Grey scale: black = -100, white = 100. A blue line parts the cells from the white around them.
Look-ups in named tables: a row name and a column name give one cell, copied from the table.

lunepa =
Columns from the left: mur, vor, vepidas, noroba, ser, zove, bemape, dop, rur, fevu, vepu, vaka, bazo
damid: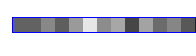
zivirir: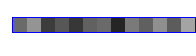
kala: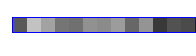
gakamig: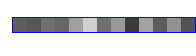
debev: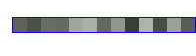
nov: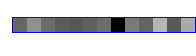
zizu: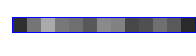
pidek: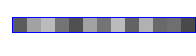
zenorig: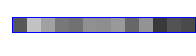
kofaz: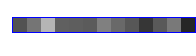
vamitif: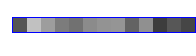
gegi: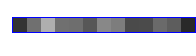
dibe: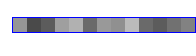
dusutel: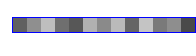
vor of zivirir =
16
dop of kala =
22
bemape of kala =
9
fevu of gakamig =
28
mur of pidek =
-29
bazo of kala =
-41
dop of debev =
15
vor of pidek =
27
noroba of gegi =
-12
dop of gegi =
-2
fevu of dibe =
-17
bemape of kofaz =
0
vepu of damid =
-16
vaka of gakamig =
14
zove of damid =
80
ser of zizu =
-13
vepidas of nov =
-15
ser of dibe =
39
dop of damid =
31
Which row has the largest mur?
dibe

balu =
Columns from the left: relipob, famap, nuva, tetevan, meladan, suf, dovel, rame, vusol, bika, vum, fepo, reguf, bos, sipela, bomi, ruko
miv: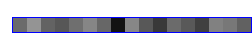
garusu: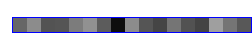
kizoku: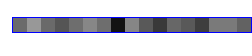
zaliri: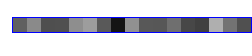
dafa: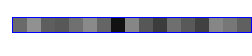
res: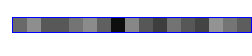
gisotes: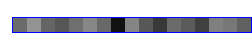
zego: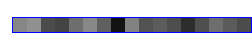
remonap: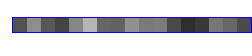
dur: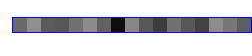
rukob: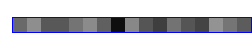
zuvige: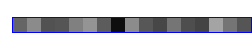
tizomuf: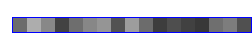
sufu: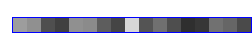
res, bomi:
-8
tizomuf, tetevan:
-48
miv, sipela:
1
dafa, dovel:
-21
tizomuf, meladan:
-14
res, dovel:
-25
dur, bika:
-32
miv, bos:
-50
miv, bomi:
-6
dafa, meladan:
-12
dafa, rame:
-86
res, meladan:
-9
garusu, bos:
-47
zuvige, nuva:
-36
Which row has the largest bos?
zego

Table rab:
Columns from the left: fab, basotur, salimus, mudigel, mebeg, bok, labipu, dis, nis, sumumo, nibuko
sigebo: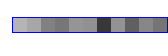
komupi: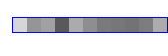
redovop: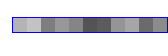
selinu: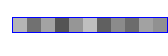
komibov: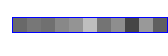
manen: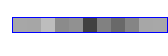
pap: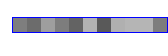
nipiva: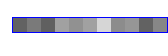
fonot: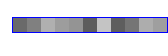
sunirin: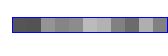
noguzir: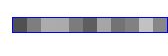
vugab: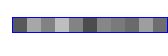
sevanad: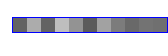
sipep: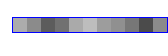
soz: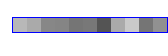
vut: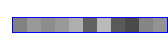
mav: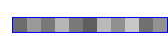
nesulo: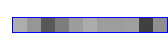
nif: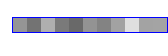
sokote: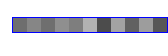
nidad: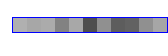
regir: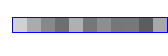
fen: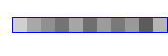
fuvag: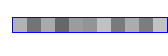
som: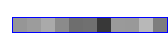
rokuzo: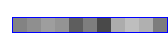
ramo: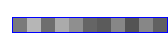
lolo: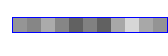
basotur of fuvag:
-9
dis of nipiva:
10
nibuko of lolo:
16
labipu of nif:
3
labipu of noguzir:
30
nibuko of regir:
32
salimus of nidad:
34
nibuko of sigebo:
-8
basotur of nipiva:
-4
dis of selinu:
9
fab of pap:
-1
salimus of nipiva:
-25
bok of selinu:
50
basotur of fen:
32
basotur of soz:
33
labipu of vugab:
6
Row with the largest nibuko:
fuvag

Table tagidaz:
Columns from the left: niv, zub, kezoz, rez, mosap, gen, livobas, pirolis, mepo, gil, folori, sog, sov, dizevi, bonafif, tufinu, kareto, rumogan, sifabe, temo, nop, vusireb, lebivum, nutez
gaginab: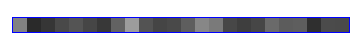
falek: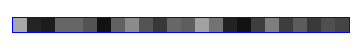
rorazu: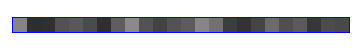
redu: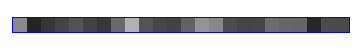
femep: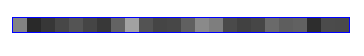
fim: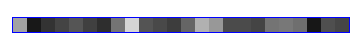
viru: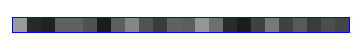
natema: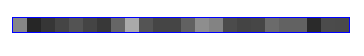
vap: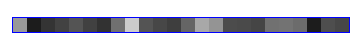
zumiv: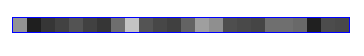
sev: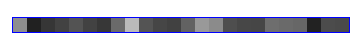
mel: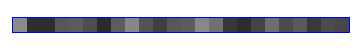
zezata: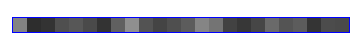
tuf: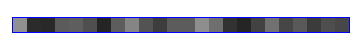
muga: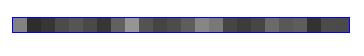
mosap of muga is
-33
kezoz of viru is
-73
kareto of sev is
-44
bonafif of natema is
3
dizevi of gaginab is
6
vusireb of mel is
-55
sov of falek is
-26
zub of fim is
-81
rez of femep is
-44

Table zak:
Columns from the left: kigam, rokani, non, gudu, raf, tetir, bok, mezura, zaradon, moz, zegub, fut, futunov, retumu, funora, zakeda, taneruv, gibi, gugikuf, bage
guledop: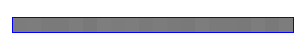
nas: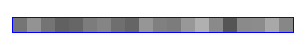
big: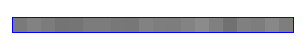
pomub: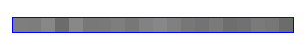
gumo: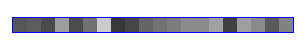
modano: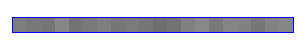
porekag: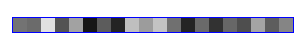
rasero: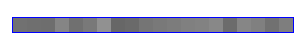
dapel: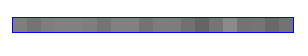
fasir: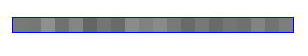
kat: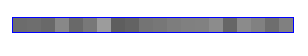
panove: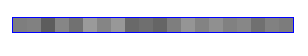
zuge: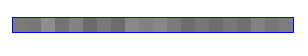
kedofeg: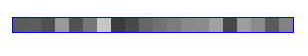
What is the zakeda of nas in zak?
-33
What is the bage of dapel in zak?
-10
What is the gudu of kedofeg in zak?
20
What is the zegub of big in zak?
-1
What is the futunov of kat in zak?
0
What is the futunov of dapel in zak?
-11
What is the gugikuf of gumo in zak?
-30
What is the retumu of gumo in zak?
8
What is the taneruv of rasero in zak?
5
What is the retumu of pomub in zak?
-10
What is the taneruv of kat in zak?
9
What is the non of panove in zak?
-27
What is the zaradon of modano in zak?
-4
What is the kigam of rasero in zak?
-11

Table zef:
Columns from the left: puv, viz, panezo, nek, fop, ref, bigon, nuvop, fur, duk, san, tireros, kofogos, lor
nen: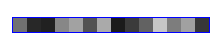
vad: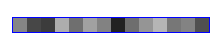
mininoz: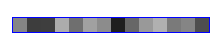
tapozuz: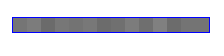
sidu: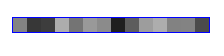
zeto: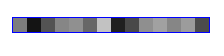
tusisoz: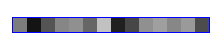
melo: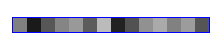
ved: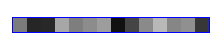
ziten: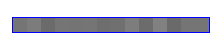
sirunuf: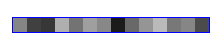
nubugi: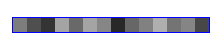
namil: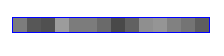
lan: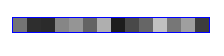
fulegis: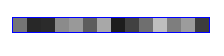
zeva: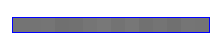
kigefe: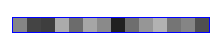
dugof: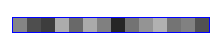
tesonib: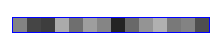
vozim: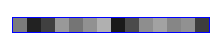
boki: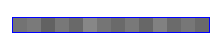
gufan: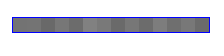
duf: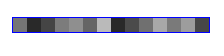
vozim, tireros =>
5
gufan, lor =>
-16
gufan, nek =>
-7
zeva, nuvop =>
-10
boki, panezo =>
-23
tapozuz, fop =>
-10
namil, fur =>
-24
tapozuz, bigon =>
-15
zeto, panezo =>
-35
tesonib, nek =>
34
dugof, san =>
39
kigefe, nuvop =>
-74
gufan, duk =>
-15
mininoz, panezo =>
-51
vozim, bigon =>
38
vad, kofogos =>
3
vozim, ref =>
14

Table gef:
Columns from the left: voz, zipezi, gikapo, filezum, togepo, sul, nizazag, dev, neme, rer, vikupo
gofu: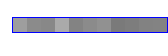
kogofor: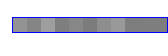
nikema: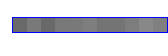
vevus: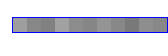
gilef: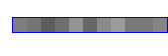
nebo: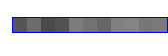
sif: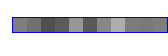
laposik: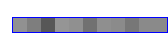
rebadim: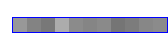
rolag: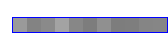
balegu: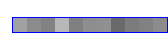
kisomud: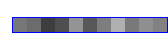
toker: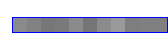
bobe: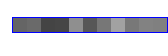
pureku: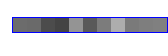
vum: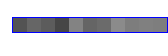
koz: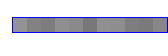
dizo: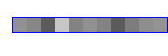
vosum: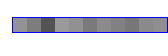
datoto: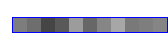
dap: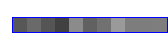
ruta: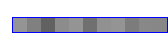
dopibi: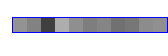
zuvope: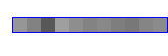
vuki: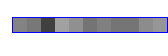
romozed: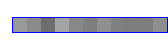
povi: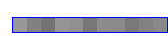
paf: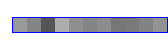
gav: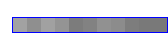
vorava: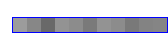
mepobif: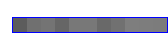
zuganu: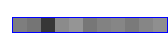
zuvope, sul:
3
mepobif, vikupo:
-3
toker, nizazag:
9
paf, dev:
-7
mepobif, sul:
-6
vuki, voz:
3
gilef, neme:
-5
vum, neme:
-2
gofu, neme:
-2
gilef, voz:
-1
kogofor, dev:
20
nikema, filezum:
-6
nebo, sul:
-10
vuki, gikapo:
-50
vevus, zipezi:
6
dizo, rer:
11
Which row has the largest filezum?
dizo

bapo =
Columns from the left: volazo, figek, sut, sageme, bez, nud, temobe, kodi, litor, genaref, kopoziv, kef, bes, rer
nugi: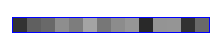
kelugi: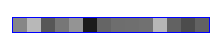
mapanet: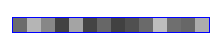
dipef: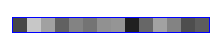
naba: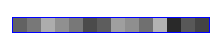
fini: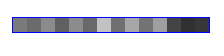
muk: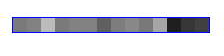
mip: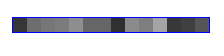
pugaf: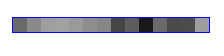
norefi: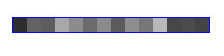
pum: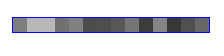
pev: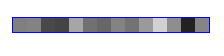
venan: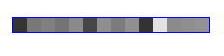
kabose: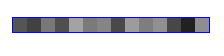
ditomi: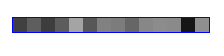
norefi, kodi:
-29
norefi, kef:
-44
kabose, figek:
-49
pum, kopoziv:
4
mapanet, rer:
35
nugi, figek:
-25
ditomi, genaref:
6
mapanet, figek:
42
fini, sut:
9
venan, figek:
-6
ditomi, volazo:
-50
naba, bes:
-31
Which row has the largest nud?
nugi

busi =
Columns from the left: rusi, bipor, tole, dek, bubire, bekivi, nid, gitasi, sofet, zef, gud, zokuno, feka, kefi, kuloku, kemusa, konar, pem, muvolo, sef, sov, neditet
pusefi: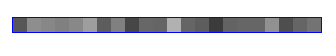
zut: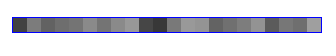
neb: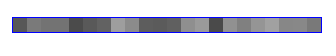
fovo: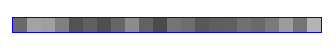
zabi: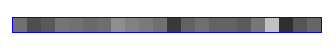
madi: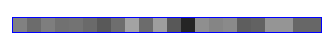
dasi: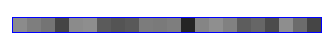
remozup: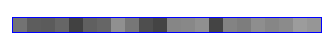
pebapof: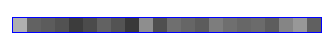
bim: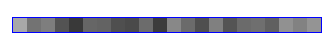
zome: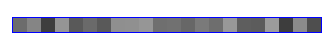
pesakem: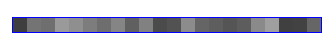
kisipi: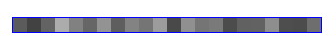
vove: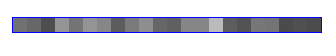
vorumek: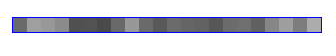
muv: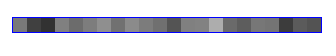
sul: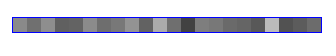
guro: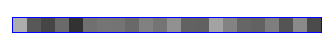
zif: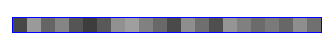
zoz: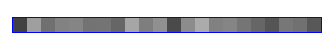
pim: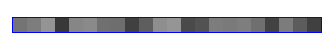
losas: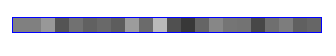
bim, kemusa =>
-34
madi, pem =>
-23
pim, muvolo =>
-48
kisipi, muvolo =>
11
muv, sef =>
-53
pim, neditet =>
-50
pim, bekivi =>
8
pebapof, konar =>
-19
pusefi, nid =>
-27
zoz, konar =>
-8
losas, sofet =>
22
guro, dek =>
-17
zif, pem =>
-16
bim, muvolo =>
-25
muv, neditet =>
-35
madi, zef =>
-15
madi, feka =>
-71
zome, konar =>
-26
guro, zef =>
1
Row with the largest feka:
zut

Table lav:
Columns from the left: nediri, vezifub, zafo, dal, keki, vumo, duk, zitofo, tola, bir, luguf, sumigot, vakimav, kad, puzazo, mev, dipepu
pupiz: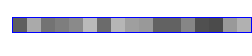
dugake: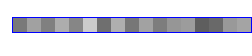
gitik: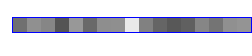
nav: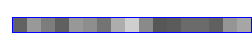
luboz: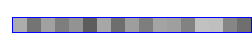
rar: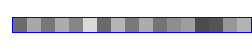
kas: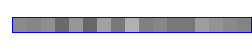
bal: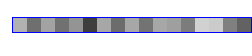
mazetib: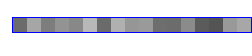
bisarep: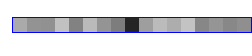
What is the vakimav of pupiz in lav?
5
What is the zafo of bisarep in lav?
14
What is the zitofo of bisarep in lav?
-2
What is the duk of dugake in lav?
-13
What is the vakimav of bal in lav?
-3
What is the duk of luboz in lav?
31
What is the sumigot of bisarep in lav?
36
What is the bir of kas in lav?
0
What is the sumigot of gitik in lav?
-31
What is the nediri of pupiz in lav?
-26
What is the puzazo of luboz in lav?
50
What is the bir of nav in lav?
8
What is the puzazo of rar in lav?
-34
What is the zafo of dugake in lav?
0
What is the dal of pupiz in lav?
-1
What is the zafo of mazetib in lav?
-2
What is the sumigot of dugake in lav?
18

